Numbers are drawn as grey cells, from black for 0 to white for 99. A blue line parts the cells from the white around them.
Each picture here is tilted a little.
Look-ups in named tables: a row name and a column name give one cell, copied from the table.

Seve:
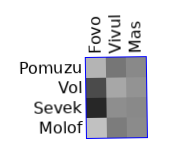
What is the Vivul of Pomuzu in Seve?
46
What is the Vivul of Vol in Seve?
65
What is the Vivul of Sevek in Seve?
55
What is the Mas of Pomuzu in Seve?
53
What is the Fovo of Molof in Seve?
75
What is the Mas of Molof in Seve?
54
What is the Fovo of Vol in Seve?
29
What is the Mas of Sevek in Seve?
53
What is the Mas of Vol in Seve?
57
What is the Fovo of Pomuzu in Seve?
70
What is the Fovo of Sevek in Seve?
15
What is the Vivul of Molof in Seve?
48
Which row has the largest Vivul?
Vol

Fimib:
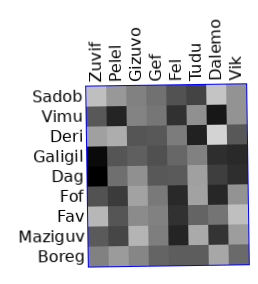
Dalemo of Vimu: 9
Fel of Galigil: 40
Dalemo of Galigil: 18
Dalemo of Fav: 45
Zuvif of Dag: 0
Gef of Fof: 47
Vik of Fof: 57
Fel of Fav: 19
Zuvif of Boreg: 50
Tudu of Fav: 39
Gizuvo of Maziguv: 70
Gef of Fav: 50
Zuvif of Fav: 71
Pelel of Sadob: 59
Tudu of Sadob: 26
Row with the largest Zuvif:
Sadob

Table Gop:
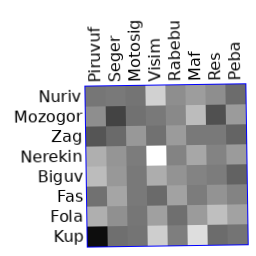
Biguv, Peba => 38
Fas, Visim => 41
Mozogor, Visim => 47
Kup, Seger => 43
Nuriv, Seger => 47
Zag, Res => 47
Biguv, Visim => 67
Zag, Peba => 39
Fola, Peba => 63
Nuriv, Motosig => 45
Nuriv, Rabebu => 55
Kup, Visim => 80
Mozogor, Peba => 60
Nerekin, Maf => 65
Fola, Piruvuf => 68

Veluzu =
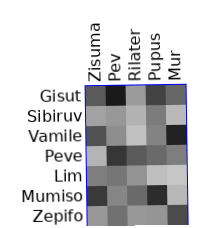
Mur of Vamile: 13
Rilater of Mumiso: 41
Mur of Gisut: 40
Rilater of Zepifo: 59
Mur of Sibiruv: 72
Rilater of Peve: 35
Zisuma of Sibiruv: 63
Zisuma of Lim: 49
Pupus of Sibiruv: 48
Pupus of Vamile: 51
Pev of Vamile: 55
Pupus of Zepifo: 58
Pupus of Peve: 41
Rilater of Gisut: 60
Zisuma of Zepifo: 59
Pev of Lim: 46
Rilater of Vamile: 75
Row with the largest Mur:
Lim

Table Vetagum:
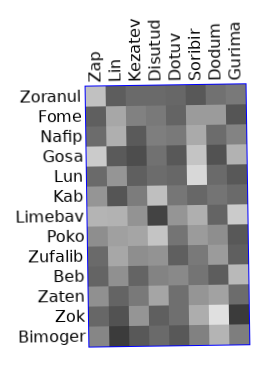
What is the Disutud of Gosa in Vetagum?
44
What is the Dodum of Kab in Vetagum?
45
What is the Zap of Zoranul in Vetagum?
75
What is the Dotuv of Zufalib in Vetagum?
37
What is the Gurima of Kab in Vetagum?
41
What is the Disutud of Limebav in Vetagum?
26
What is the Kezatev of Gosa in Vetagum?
30
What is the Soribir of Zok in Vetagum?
67
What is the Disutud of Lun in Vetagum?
42
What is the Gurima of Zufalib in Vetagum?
37
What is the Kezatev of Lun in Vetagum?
37
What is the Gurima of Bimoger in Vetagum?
49
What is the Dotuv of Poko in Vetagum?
45
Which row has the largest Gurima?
Limebav

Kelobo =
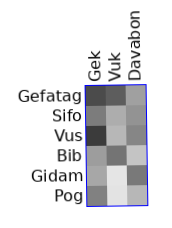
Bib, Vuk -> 45
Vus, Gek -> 23
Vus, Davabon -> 52
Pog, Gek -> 50
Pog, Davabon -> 71
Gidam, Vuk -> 89
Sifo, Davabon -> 57
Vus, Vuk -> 71
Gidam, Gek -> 65
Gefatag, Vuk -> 36
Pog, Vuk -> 88
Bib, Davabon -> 76
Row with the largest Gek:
Gidam

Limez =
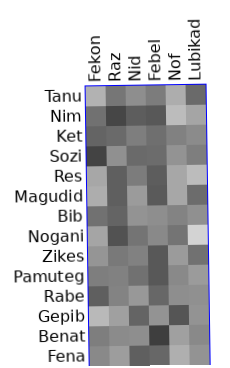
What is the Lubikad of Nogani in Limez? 82
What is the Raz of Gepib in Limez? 62
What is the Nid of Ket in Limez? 49
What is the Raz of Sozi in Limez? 56
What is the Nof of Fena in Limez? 68
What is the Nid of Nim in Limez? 36
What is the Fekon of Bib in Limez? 44
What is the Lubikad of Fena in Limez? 57
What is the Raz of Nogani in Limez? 32
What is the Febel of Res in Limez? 36
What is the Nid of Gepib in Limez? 39
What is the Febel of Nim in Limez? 34
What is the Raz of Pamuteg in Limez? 50
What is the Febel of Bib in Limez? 55
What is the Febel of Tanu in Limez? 48
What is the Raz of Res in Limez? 37
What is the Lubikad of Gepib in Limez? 57
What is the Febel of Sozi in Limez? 42
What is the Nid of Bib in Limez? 57

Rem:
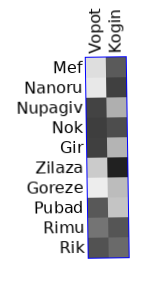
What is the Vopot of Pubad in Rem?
34
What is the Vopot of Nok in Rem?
24
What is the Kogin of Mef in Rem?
35
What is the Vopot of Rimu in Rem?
45
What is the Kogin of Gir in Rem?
70
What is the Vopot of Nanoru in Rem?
90
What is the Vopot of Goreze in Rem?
92
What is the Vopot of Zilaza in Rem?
79
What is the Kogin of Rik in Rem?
41

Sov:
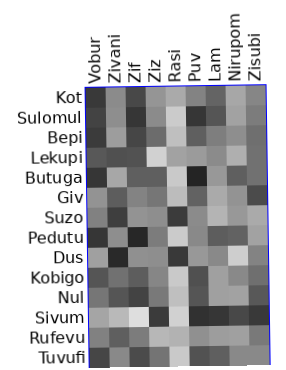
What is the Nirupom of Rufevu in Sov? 62
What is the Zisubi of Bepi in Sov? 43
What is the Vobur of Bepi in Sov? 23
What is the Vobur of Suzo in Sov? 50
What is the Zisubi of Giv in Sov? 29
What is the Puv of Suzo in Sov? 54
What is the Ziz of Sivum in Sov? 23
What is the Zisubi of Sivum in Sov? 22
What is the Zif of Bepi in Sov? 27
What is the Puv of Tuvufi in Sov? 32
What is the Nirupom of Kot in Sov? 65
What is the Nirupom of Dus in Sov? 80
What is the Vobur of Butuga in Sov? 21
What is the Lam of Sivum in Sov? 21
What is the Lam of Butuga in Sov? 59
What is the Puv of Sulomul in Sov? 21
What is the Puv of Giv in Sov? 38
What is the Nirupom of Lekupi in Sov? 68
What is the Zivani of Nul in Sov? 33
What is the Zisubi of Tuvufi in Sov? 53
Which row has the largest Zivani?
Sivum

